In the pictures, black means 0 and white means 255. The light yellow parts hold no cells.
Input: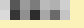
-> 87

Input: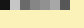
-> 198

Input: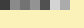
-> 138

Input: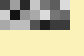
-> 159

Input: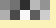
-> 114

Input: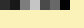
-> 24
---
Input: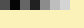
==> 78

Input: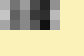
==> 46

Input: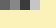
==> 135

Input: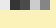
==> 133

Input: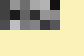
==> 46

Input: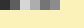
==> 117

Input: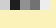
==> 145

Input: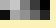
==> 36

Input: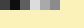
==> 94

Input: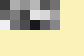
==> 66
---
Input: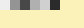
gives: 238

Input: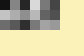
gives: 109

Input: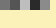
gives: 116

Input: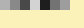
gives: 178

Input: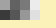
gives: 58

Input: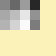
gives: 179

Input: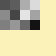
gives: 127
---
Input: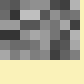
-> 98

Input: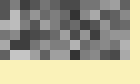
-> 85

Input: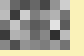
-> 178

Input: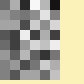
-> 107

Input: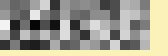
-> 132

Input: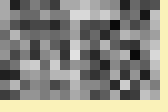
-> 169
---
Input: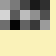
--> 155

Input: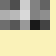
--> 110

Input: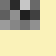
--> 114

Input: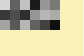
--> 214

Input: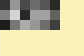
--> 53

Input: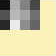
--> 18
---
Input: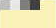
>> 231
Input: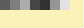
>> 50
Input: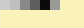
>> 95
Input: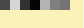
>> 179
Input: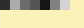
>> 22
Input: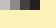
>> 138
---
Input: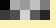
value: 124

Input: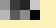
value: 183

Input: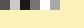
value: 255

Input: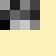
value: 47

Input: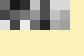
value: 78

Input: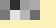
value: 120

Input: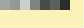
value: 73

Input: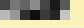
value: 69

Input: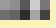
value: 120
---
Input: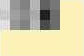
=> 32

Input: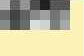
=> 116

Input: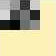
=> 118

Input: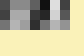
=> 210

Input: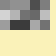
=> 105

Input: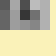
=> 113

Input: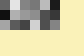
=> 79

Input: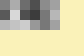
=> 120

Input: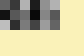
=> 134
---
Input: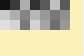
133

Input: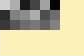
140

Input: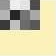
116

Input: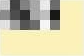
46

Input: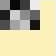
140

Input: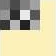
233

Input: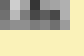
124

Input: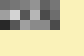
86

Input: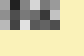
121
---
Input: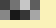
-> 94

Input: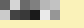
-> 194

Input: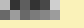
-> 207

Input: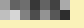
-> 170

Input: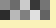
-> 117

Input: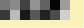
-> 157
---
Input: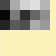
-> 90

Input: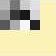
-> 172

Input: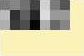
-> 58

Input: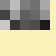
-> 55

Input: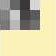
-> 183

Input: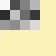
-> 141

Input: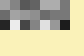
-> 236

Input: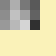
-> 184
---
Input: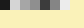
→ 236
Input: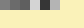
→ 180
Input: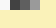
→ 154
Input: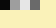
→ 106
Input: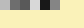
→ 133
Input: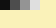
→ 223
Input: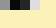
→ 222
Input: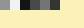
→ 52
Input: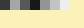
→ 238
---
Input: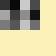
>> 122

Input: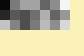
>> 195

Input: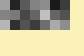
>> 182

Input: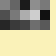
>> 38

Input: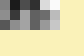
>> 87

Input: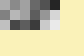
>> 192

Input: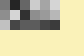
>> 193

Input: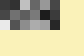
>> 234
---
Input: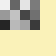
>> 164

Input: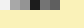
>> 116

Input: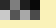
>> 168

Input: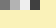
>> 238

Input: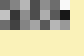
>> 182

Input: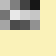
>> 84

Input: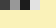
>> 28
